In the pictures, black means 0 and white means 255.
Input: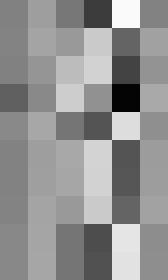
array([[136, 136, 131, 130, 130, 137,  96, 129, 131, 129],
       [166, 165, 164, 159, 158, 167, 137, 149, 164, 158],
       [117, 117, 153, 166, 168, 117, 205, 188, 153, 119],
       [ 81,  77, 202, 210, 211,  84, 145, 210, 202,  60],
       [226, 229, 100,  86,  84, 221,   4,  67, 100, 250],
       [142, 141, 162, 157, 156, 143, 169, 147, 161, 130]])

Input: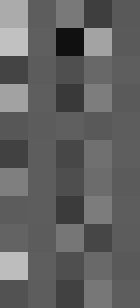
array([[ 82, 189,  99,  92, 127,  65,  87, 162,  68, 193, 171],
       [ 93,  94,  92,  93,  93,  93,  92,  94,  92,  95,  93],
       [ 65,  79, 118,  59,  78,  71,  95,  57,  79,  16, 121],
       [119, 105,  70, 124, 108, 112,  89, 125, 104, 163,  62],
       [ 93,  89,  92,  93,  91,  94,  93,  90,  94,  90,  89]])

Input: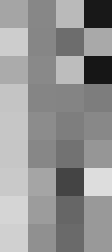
array([[208, 213, 201, 198, 198, 196, 171, 205, 165],
       [144, 156, 165, 135, 140, 133, 137, 134, 135],
       [106, 102,  68, 114, 126, 132, 189, 109, 186],
       [153, 153, 221, 150, 136, 125,  22, 169,  24]])

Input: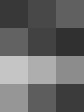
array([[150, 197,  98,  56],
       [ 93, 174,  66,  72],
       [ 59, 140,  48,  96]])

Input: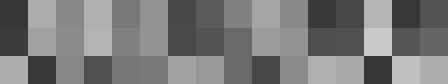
array([[174,  60,  54],
       [ 56, 161, 172],
       [134, 140, 136],
       [ 81, 179, 175],
       [119, 128, 120],
       [121, 146, 147],
       [162,  73,  72],
       [153,  83,  91],
       [106, 106, 129],
       [ 70, 157, 165],
       [139, 147, 137],
       [175,  78,  58],
       [169,  80,  71],
       [ 55, 202, 182],
       [191,  86,  56],
       [173, 100,  83]])

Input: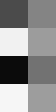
array([[246,  11, 241,  75],
       [157, 114, 156, 132]])

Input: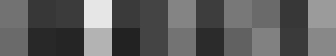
array([[106, 114],
       [ 40,  55],
       [ 37,  59],
       [179, 230],
       [ 34,  58],
       [ 68,  68],
       [115, 132],
       [ 43,  61],
       [ 97, 120],
       [129, 106],
       [ 58,  55],
       [136, 155]])

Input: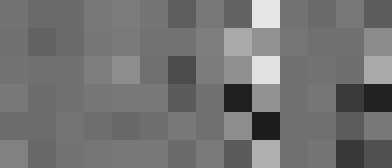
array([[129, 109, 121, 115, 113, 115],
       [105, 109, 109, 113,  99, 107],
       [115, 116, 113, 113, 107, 107],
       [118, 110, 118, 126, 119, 120],
       [121, 105, 120, 141, 122, 124],
       [121, 110, 121, 112, 114, 117],
       [107, 121,  91,  76, 115,  94],
       [122, 112, 113, 124, 126, 120],
       [ 91, 141,  32, 144, 169,  99],
       [175,  28, 146, 225, 145, 230],
       [112, 113, 113, 113, 118, 115],
       [117, 112, 119, 115, 112, 107],
       [ 56,  92,  58, 110, 113, 120],
       [ 81, 121,  34, 169, 139,  93]])

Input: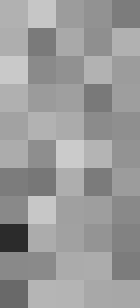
array([[105, 137,  43, 137, 124, 172, 162, 176, 201, 174, 177],
       [181, 138, 172, 199, 119, 142, 178, 155, 138, 122, 198],
       [180, 171, 161, 160, 174, 203, 171, 159, 145, 169, 156],
       [168, 172, 148, 158, 123, 180, 139, 121, 178, 143, 146],
       [167, 124, 130, 137, 156, 147, 143, 158, 156, 177, 124]])
